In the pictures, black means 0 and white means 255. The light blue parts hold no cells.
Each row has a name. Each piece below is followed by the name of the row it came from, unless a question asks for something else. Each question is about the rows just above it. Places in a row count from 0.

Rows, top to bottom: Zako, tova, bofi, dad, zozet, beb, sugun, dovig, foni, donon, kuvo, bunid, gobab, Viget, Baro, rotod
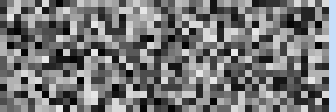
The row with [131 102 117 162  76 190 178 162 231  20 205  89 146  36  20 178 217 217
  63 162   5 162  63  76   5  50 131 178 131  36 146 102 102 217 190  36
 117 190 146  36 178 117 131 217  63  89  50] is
rotod
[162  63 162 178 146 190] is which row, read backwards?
Zako
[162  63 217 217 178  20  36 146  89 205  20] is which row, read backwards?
rotod
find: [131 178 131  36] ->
rotod

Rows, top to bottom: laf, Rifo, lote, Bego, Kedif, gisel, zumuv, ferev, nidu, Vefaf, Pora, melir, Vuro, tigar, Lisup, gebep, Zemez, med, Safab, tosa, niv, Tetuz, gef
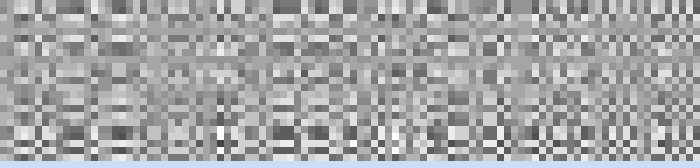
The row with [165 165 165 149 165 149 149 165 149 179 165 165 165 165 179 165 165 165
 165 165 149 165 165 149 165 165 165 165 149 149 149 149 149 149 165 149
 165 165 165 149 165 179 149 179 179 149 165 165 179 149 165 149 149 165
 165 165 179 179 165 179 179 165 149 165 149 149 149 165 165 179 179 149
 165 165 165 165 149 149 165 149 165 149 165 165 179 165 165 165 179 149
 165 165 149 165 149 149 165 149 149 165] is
nidu
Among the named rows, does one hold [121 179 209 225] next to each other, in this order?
yes
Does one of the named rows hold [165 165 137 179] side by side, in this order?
no
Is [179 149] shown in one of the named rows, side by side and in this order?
yes
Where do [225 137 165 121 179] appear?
Safab
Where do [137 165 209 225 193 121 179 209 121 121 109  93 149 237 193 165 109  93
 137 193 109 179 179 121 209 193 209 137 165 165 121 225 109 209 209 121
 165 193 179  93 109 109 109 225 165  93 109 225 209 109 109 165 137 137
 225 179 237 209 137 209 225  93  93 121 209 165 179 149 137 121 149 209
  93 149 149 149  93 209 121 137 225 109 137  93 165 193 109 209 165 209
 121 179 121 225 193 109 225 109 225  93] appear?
Rifo

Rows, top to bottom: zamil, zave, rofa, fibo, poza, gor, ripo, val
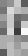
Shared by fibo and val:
[93]
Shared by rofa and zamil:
[201]
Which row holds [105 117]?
rofa
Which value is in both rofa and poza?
[105]

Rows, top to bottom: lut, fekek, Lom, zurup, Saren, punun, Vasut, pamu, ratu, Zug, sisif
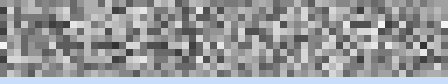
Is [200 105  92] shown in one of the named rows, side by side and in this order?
no
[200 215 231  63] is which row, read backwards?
zurup

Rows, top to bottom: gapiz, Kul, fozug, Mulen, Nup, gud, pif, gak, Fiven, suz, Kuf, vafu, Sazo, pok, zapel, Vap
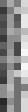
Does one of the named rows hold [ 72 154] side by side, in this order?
yes
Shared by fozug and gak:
[154]
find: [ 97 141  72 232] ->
pif
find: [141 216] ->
gud
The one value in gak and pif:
[72]
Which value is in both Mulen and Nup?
[154]
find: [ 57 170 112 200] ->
vafu

